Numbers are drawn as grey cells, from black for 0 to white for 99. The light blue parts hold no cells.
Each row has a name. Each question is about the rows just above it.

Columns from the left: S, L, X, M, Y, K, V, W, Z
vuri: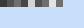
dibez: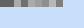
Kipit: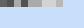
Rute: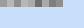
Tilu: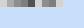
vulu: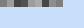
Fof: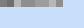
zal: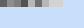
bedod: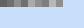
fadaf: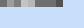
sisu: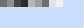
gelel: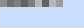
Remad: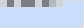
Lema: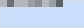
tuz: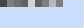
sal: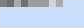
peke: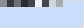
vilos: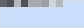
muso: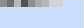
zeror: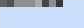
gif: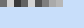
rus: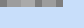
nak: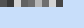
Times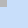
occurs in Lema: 4
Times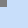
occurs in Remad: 4
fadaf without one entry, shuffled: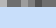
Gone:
[76]

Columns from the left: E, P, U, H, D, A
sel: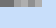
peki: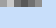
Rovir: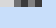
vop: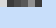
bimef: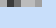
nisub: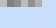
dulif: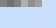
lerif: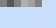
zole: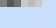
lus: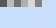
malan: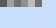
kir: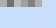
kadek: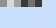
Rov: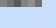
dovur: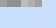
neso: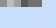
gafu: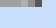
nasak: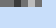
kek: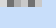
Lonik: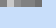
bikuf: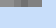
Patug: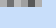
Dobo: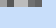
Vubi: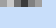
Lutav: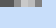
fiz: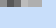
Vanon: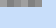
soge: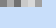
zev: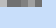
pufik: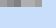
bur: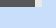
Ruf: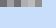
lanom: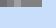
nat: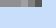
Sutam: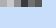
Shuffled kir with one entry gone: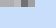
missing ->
[50]
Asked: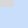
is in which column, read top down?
E
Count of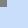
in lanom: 4
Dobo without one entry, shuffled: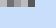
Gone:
[39]
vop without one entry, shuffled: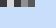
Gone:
[29]
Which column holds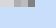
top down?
E
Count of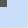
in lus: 1

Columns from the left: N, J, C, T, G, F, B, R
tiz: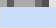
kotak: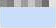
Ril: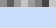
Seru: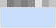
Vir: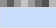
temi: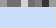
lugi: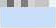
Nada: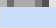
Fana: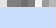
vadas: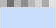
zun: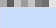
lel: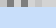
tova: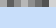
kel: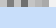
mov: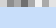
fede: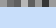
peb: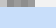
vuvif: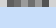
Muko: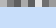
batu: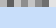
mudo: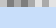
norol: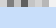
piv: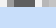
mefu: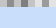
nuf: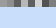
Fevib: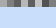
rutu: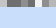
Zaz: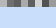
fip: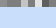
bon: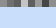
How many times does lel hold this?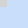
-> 4
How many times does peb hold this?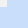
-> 3
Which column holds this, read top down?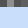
B
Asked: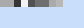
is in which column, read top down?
B

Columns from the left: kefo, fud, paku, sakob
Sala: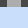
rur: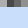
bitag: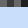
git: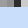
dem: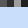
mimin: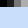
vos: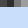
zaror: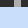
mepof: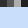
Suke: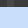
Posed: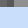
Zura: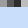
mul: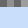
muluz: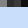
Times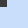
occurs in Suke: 3
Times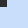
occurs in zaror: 3
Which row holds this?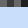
bitag
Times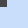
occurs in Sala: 2

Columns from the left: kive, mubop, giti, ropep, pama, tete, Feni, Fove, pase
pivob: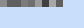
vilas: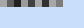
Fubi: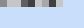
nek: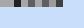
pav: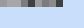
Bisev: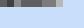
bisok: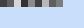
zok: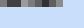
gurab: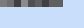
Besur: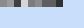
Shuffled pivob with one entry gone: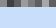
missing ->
[43]
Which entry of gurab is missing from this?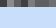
[31]
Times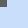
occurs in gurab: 3
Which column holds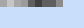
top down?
tete
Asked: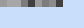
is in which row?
pav
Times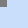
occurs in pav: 2
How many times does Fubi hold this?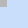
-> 0

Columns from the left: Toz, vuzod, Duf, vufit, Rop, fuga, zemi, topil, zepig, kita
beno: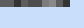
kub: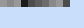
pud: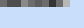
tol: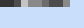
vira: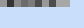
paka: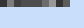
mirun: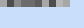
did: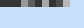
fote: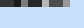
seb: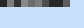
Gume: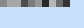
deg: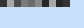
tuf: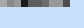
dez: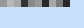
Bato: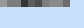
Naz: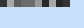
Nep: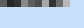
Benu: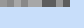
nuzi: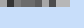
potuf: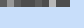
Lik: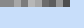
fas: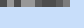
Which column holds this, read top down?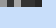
Toz
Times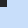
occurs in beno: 0
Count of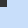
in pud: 1
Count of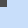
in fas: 4
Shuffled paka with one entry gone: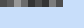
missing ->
[25]
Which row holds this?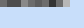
pud

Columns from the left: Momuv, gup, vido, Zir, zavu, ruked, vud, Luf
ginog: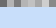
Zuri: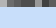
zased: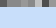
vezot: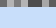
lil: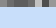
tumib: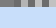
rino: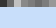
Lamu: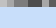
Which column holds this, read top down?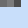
zavu
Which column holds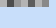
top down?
Zir
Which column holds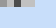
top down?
ruked

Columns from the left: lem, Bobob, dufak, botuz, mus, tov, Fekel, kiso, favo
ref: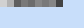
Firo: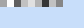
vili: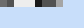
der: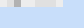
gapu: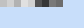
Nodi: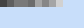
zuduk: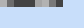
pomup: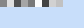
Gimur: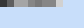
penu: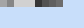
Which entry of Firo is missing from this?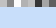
[87]
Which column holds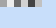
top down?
favo
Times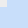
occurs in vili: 3
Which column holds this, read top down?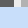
dufak
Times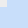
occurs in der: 4
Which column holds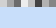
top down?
lem
